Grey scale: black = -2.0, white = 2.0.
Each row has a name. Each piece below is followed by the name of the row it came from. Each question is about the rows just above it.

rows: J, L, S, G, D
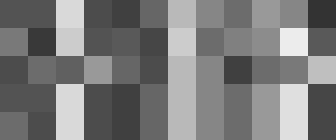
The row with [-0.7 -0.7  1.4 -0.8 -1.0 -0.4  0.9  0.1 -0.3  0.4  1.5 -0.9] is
G
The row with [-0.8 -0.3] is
S
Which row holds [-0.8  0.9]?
S
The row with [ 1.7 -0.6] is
L
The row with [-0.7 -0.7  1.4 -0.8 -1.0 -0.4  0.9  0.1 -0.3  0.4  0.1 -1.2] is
J
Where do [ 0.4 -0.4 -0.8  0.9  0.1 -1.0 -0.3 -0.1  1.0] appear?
S

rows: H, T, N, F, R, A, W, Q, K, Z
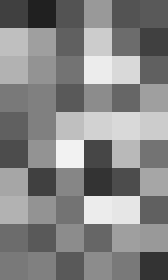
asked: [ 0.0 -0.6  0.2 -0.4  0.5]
F
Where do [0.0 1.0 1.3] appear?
R

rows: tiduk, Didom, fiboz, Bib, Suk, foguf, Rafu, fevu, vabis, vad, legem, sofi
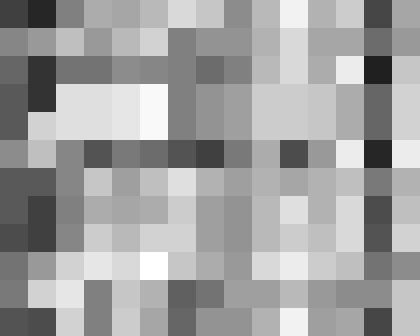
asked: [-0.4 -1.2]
fiboz
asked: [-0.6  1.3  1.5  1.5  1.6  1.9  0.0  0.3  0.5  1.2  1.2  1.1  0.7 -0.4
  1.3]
Suk
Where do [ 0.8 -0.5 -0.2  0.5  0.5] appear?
legem
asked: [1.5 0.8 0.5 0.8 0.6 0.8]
Rafu

